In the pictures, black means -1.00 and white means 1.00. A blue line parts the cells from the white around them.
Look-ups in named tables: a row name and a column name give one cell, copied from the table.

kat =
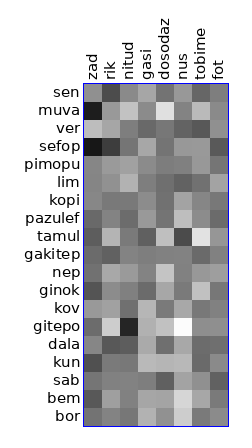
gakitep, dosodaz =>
0.01
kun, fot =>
0.08
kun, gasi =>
0.45
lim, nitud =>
0.40
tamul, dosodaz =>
0.50
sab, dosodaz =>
-0.25
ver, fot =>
0.13
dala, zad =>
0.05
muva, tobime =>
0.46
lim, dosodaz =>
-0.13
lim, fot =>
0.28
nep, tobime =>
0.19
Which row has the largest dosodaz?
muva

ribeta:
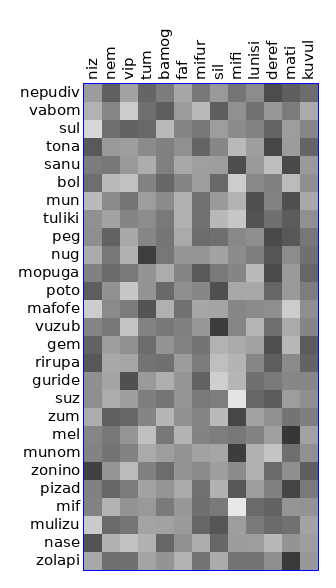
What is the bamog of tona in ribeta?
0.00
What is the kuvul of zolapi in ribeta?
0.19
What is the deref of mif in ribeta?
-0.22
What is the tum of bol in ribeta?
0.02
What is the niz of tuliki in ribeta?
0.13
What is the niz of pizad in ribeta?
0.00
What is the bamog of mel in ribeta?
-0.06
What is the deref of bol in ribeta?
0.01
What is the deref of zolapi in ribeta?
0.12
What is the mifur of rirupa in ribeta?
-0.03

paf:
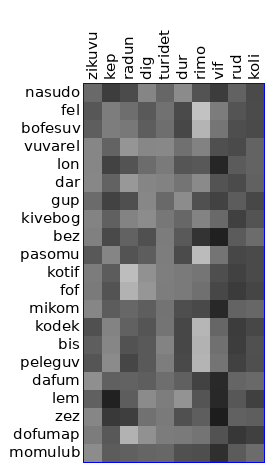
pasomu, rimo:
0.47
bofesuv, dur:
-0.44
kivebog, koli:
-0.35
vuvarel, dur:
-0.12
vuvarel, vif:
-0.38
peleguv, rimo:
0.41
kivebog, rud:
-0.50
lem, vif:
-0.69
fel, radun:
-0.14
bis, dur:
-0.44
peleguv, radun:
-0.45
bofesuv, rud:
-0.39
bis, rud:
-0.52
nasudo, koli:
-0.42
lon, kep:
-0.48
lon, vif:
-0.70
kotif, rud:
-0.49

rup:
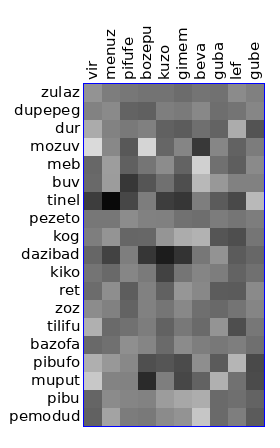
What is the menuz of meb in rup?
0.23
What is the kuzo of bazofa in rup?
-0.17
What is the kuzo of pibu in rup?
0.22
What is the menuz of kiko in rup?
-0.18
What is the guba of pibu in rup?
-0.17
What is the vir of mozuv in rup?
0.71
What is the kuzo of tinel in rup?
-0.52
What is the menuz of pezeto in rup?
-0.07
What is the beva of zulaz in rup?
-0.09

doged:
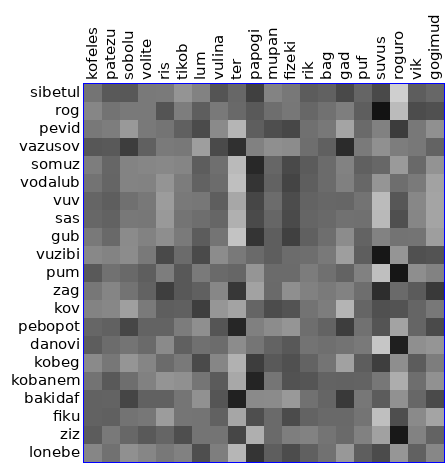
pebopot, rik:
-0.14
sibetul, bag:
-0.24
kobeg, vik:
-0.28
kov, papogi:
-0.21
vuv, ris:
0.22
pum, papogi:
0.17
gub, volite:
0.02
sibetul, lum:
0.02
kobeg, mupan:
-0.30
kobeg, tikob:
-0.05
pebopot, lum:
0.12
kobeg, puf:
-0.27
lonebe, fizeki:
-0.40
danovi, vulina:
-0.15
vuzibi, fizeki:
-0.15
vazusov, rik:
-0.14
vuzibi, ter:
-0.05
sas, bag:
-0.18

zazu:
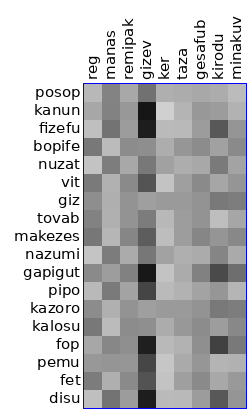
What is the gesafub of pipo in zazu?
0.28
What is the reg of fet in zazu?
-0.03
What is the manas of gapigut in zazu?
0.23
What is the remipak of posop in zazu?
0.32
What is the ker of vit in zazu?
0.53
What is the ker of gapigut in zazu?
0.53
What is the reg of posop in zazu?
0.44
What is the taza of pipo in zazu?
0.40
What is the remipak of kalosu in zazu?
0.10
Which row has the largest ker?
kanun

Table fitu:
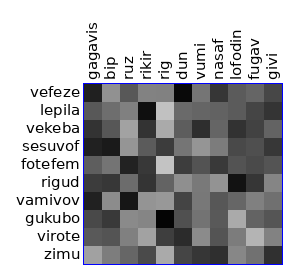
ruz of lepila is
0.00
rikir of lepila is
-0.88
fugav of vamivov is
0.00
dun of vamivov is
-0.47
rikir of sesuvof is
-0.29
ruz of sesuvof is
0.17
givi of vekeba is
-0.22
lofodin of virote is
-0.03
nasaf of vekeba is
-0.21
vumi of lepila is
-0.21
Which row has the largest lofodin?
gukubo

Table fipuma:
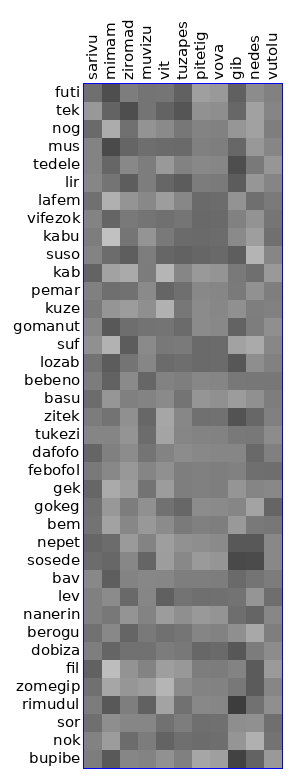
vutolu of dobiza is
0.10
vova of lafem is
-0.15
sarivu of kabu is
-0.02
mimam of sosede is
-0.19
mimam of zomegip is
0.30
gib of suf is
0.27
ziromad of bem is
0.06
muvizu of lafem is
0.07
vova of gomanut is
0.07
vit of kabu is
-0.05
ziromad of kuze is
0.22
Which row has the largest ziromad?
kab

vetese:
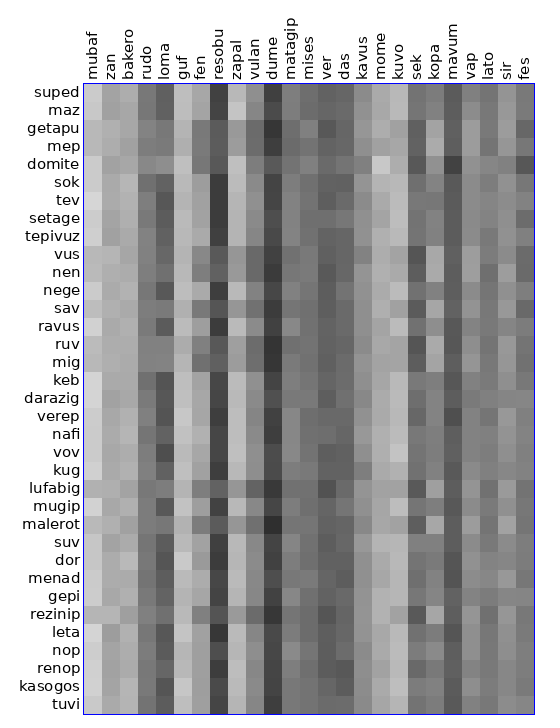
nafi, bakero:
0.42
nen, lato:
-0.13
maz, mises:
-0.15
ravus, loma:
-0.29
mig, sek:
-0.27
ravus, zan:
0.33
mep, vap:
0.22
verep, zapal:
0.48

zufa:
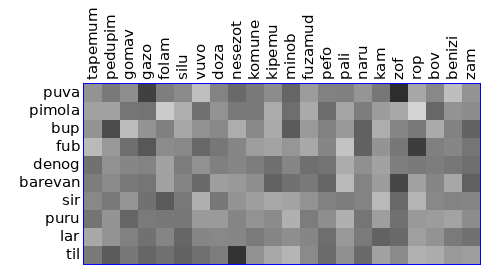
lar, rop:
0.25
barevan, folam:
0.26
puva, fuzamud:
0.22
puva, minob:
-0.21
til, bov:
0.35
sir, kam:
0.45
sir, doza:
-0.06
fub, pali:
0.53
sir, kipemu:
0.32

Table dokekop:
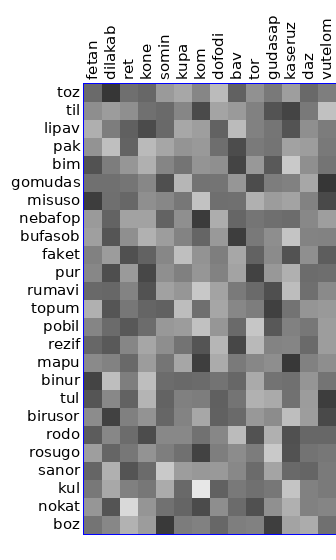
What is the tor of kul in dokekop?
-0.12
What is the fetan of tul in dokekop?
-0.33
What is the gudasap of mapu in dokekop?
0.11
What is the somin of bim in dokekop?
0.04
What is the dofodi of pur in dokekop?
0.02
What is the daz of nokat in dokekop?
0.01
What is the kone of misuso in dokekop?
0.12
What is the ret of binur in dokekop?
-0.01
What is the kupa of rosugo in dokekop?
-0.12
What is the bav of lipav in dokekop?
0.47
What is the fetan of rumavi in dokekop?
-0.18
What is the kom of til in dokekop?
-0.42
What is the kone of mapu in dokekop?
0.22
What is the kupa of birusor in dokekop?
0.03
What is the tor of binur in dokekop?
0.33
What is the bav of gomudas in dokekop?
0.18
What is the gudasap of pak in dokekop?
-0.09
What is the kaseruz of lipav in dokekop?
-0.35

